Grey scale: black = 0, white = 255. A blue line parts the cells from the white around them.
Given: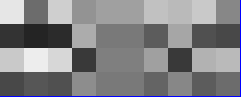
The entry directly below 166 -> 57
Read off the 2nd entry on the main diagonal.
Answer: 36
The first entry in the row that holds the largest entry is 201
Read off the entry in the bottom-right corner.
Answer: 108
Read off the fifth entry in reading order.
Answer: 160
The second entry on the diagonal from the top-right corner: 80
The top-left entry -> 230
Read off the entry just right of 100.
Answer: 135
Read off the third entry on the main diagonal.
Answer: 215
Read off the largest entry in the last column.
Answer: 186
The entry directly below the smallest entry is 237
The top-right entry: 135

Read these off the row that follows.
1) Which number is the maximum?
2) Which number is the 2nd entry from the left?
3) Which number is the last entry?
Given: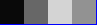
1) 212
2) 103
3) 146
